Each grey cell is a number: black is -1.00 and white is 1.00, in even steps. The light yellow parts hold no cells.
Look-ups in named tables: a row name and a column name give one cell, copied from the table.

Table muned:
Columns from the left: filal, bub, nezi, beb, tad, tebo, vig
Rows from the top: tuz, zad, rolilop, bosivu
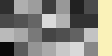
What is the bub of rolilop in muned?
0.32
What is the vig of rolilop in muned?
0.53
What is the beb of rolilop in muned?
-0.46
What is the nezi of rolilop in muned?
-0.05
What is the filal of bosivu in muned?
-0.93
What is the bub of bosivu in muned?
-0.29
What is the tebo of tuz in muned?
-0.74
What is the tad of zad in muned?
0.40
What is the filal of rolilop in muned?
0.46

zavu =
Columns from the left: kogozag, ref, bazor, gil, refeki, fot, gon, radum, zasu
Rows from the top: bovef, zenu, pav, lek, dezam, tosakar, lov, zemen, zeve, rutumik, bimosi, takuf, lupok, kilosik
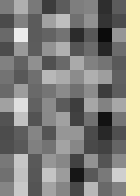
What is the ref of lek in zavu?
0.21
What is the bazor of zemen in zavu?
-0.24
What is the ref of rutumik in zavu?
-0.27
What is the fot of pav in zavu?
-0.66
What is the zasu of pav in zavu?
0.18
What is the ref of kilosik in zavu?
0.58
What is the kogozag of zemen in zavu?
0.26
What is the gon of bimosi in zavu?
-0.43
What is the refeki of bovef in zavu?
-0.28
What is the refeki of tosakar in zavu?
0.34
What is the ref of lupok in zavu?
0.51
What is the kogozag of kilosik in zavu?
0.04
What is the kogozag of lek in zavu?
-0.40
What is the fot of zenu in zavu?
-0.12
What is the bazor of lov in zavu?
-0.18
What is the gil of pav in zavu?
-0.22
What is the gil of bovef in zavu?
-0.53
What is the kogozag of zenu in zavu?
-0.41
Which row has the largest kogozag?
zemen

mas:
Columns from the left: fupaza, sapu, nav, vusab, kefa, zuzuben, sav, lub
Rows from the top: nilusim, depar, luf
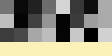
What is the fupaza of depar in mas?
0.49
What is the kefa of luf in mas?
-0.96
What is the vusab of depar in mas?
0.17
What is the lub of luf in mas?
0.64
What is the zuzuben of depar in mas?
-0.54
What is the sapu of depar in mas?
-0.97
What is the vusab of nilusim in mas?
-0.15
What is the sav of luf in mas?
-1.00
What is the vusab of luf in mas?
0.48
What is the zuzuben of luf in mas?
0.57
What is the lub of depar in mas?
0.33

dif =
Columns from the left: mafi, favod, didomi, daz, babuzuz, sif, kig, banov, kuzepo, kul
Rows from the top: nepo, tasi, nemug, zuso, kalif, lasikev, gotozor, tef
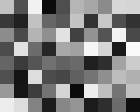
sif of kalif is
-0.17
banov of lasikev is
0.12
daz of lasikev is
-0.40
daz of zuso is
-0.70
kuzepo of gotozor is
-0.09
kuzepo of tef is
-0.15
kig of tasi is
-0.61
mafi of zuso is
-0.40
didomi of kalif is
-0.33
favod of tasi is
-0.74
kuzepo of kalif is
0.28
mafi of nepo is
0.52
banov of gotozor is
0.50
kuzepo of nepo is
0.69
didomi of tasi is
0.52
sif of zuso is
0.26
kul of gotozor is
0.51

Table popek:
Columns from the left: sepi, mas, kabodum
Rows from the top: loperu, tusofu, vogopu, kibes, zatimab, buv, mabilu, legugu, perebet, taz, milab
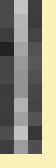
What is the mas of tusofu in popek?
0.42
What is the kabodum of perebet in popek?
-0.34
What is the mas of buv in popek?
0.15
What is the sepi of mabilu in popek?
-0.53
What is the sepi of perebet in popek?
-0.53
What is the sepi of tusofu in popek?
-0.42
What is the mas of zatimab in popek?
0.20
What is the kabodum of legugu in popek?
-0.47
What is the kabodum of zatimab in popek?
-0.31
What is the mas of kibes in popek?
0.28
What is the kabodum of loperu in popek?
-0.52
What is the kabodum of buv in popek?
-0.37
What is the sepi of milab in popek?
-0.51
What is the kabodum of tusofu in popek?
-0.54
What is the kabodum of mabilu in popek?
-0.44
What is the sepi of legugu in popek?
-0.52
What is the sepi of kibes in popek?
-0.73
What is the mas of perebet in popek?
0.26
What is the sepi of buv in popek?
-0.44
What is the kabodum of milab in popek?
-0.38

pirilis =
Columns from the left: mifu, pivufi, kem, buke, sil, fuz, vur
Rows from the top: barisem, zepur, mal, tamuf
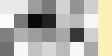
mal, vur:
0.63
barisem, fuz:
0.16
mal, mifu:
0.00
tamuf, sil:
0.47
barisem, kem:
0.22
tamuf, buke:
0.68
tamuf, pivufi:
0.93
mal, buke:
0.08
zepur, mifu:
0.97
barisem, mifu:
0.83
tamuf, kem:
0.52
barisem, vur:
0.62
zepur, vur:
0.93
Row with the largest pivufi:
tamuf

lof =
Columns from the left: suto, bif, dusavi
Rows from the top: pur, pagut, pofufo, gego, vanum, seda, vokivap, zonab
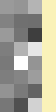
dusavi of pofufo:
-0.51
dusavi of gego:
0.80
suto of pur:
0.21
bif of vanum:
0.99
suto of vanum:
-0.05
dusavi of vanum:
0.16
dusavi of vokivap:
-0.22
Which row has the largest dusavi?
gego

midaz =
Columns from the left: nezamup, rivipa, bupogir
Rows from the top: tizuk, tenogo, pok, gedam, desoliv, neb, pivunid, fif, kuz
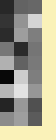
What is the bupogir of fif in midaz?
-0.37
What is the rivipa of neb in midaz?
0.61
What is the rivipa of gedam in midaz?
-0.67
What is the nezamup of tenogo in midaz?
-0.59
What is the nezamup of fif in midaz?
-0.72
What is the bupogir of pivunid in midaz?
0.18

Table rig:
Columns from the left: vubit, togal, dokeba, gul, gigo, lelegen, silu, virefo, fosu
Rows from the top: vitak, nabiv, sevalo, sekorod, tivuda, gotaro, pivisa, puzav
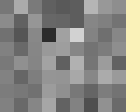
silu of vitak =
0.42
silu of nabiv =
0.05
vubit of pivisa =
-0.03
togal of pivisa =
-0.06
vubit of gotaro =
0.02
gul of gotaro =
0.17
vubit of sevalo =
-0.11
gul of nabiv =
-0.19
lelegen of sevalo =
0.65
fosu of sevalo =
0.06
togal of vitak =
0.34
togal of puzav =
-0.18
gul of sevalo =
-0.66
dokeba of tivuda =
0.04
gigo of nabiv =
-0.21
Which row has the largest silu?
vitak

